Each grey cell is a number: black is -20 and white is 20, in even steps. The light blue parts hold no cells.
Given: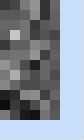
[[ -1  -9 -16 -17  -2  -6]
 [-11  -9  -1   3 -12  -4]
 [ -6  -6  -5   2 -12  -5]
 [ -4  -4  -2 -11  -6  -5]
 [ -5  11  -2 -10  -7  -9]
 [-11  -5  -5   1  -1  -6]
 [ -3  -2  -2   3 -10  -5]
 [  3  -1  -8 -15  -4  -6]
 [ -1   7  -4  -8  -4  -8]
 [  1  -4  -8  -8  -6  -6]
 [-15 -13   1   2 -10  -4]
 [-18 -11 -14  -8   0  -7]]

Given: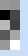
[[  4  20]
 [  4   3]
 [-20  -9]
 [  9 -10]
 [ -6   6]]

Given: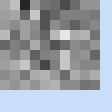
[[  5   3   6   3   7   8   2   2  -2  -1]
 [  6  10 -14   4  -2  -3  -8  -3   3   3]
 [  5   6  -4  11  -7  -4   0   0   0  -1]
 [  4   2   5   2  -7   2  -1  -5  -1   1]
 [  9  -3   5   1  -4   9  16   7   8  -2]
 [ -4   0  -2   7  -1  -7  -3   2   0   3]
 [  4   0   5  -5   0   1  11   2   3  -4]
 [  5   7  11   0  -9   0  11   3   1   1]
 [  2   4  -1   7   8   4  -3   7   4   7]]

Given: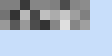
[[  4  -6   4  -8 -12   1  15   1   5]
 [  0   0 -11   1   1   0  -8   1   2]
 [ -2 -12   9  -9  10   7  11   5   0]]

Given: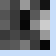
[[ -7  -6  -1 -11 -19]
 [ -4 -10   4  -9 -17]
 [ -7 -11 -18  -6   6]
 [ -5 -11 -19   2  12]
 [-11  -9 -12 -10   4]]

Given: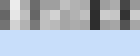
[[ -2  13   8  -1  10   9   6   7   6 -13   5   6  -7   6]
 [ -1  17   7  -3   5   5  10   8   7 -12   5   7  -9   4]
 [ -4  16  10  -4  10  13   6   8  10 -13  12  11 -12  12]]

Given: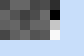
[[ -9  -5  -3  -7  -6  19]
 [ -9  -4  -4  -9  -8 -13]
 [ -4  -7 -10  -8  -3 -20]
 [ -5  -4  -8  -4  -4  11]]
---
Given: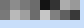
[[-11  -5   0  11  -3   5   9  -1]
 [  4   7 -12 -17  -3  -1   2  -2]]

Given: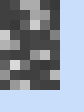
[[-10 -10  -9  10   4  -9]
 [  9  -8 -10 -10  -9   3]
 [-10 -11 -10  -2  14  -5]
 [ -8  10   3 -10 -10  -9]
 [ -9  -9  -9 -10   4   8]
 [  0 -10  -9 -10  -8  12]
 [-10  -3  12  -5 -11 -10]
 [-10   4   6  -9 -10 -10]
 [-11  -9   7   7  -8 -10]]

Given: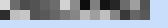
[[ -6  -4 -11   1  10   5   9   1  -1  -4  -6  -7  11  10 -13]
 [ -7   5  -3 -14 -17   0 -18   2  13  -3  -5  -7  -8  -3  14]]

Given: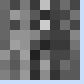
[[ -6  -6 -12   2 -13   4  -4   0]
 [ -6  -3 -10   5 -11   2  -6  -2]
 [ -5  -9  -9  -3 -15   5  -5   3]
 [ -2 -11 -11 -14  -8   3   5  -5]
 [  1 -10 -10  -8   1   3   3  -4]
 [ -9  -3 -11  12 -12   0  -9  -4]
 [ -2  -9 -10 -13  -6   1   4  -4]
 [ -9  -3  -9  10 -11  -1  -9  -3]]

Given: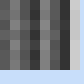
[[ 12 -12  -7   0 -11  -6  -1  -6]
 [ 12 -12  -6   0 -12  -7  -2  -6]
 [ 12 -12  -7   1 -10  -6   0  -7]
 [ 11 -12  -5  -1 -12  -7  -3  -5]
 [ 11 -11  -7   1 -10  -5   0  -7]
 [ 11 -12  -6  -1 -12  -7  -2  -5]
 [ 12 -12  -6   0 -11  -7  -1  -6]]

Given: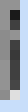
[[ 15   2]
 [ -9   3]
 [-10   3]
 [-10   3]
 [-11   2]
 [-10   2]
 [  3   2]
 [-10   3]
 [-16   3]
 [  3   3]]

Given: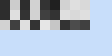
[[-10  -8 -12  11  16 -12  15 -10  13]
 [ 15  14  15 -12 -10  13 -12  15 -13]
 [ 14  15  13 -15 -12  13 -13  12 -13]]

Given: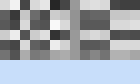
[[  6   8   8  -2   1  -2   4   7   6   0  -1   7  -7  -2]
 [ 14  14  14  -5  -6  -6   4  13  17  -7  -5  14  -9  -7]
 [ -8  -7  -8  12  14  12   4  -7 -12  15  12  -7  17  12]
 [ 15  14  14  -6  -6  -6   3  14  19  -7  -6  14  -9  -6]
 [ 12  11  11  -4  -4  -5   3  10  12  -8  -3  11 -11  -5]
 [-10 -10  -9  14  15  14   4  -9 -14  16  14  -9  18  14]]
